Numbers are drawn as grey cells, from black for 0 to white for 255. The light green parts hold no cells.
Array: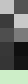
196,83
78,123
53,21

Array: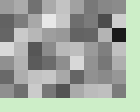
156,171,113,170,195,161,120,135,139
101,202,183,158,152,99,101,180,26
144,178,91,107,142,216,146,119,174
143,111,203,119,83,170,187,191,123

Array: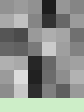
146,155,145,29,150,133
85,75,154,174,165,112
176,169,38,104,153,161
140,199,45,127,94,153

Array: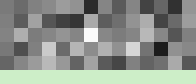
122,107,129,138,156,146,43,133,90,133,67,102,49,149
131,174,124,134,148,133,250,135,124,133,184,135,85,128
101,134,155,185,152,99,163,90,70,129,99,112,170,87

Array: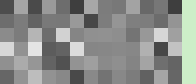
77,165,74,154,109,62,167,124,120,163,104,119,62
139,124,181,109,210,133,144,145,142,116,152,215,160
144,171,150,99,81,147,159,138,143,132,164,111,100

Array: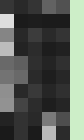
54,41,52,98,81
133,40,60,42,52
105,95,47,36,48
143,41,57,38,48
35,50,41,122,78

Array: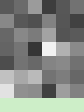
89,107,155,61,87,114
103,136,123,163,84,90
77,115,104,132,137,113
226,144,140,64,158,129
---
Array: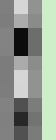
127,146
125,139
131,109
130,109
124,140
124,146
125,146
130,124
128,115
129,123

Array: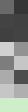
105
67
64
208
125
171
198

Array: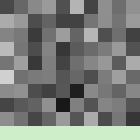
73,137,80,68,110
171,77,66,117,116
132,59,157,182,111
186,77,55,107,154
117,56,67,134,92
208,122,85,78,159
139,77,87,137,100
69,98,24,83,125
141,70,154,171,119

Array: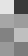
228
166
130
153

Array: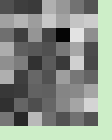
80,58,151,83
161,157,163,204
111,149,5,142
173,88,120,75
143,49,57,72
175,103,158,99
56,98,133,165
48,78,135,212
118,185,81,83

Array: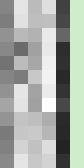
133,187,65
125,190,71
146,178,102
136,161,46
115,167,48
133,200,41
146,163,52
165,161,72
148,190,42
122,201,40
129,193,35
137,200,49

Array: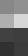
136
175
65
49

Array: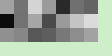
162,212,41,99
12,166,154,219
144,87,120,162
